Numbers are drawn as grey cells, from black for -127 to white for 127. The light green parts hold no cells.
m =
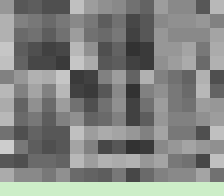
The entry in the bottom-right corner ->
-14
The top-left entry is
23
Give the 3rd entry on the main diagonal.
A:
-14
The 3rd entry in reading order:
-34
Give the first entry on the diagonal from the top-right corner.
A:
56
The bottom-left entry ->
43
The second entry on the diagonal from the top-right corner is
23
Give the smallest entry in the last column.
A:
-48
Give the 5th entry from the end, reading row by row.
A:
1
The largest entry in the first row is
64
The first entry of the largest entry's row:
77
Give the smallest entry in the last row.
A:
-56
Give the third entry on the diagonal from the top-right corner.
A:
9
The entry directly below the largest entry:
-40
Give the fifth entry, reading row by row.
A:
-48
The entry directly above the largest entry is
-14

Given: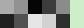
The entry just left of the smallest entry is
18
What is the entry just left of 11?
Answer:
-67

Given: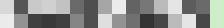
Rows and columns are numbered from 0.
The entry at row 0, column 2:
73
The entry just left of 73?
-42
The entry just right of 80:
66
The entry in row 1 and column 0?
107
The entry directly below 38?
95
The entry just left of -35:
101
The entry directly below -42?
19
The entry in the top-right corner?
-21
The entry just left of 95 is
-48

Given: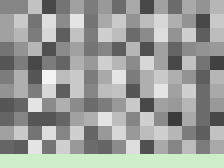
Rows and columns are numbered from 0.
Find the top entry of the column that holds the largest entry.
-55
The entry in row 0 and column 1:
5
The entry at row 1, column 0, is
33
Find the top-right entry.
54
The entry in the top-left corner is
5
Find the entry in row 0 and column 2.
66
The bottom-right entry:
41
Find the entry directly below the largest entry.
87
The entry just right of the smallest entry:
41
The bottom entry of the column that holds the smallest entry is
5
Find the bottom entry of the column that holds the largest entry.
-11
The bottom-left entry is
-26
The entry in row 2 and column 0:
33
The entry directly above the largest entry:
-3
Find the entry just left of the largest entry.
-41
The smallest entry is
-68
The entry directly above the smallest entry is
25
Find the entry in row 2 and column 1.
54
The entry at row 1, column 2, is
-11

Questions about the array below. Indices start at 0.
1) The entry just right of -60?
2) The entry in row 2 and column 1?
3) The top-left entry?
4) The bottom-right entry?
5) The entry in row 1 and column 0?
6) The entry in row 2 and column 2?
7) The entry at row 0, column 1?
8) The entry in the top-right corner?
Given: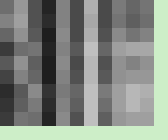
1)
2
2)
17
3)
-17
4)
31
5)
2
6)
-38
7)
23
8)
-11

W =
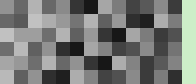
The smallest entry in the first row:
-104
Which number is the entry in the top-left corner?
18
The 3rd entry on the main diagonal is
30
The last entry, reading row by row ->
-80
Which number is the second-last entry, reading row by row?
-3
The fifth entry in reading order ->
10
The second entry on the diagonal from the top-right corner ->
45
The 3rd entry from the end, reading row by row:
-68
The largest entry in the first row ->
51
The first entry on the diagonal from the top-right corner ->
-68
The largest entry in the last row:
57
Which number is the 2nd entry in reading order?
-23
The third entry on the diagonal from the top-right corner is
-3

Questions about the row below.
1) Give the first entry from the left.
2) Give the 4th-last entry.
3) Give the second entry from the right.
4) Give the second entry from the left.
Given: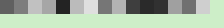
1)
-31
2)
-78
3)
-15
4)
-2
